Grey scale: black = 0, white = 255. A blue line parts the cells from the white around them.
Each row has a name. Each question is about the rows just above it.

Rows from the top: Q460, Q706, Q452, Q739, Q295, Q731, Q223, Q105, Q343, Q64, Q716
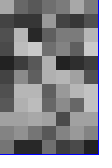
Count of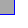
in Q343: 1
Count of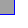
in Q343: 5
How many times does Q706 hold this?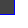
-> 2
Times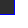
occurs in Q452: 0
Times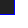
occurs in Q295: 2

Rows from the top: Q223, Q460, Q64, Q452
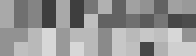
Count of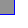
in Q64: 3
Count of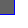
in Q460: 2
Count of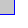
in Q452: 1
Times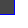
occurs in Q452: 1

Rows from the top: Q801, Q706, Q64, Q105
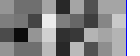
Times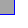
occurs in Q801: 4
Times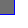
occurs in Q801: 2
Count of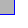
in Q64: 2

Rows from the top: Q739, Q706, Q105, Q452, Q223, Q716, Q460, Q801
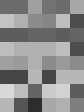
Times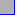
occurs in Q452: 3
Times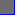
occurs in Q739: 3
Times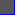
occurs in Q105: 0
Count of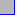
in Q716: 3
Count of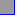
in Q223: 2

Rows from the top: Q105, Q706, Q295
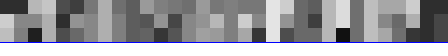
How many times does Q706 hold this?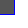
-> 1
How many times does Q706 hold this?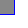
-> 6
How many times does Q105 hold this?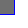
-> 3
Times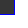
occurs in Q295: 3
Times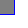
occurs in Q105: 2
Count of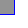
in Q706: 4

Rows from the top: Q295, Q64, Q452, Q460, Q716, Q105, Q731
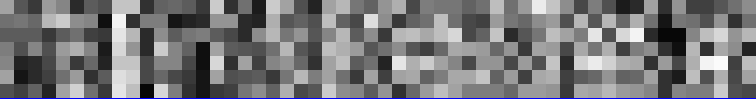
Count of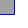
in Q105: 7
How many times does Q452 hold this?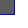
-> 7
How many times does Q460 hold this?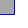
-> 3
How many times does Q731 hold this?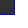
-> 3

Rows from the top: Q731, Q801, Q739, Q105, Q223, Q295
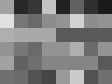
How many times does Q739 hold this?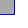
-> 3
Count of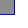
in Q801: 2
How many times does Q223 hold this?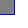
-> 0
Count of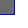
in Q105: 2
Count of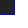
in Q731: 1
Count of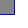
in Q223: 4

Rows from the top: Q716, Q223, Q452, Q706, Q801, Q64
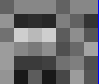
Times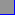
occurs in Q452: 0
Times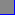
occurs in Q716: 5
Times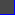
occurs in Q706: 0

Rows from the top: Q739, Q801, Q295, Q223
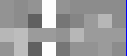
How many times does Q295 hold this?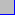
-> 1
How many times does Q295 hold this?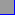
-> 5
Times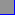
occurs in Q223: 3
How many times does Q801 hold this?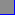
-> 2
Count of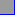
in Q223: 1
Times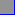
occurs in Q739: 3
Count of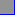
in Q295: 1

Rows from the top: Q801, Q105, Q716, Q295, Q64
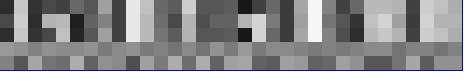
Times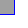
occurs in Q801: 1
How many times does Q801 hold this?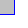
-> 2
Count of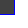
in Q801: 5
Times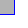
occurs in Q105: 5
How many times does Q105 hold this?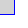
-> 3
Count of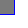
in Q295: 6

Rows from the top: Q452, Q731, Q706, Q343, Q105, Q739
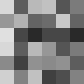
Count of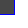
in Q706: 3
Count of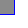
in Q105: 2
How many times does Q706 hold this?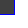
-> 0
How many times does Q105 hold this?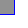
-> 2
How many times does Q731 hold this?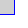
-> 0
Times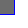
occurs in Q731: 1

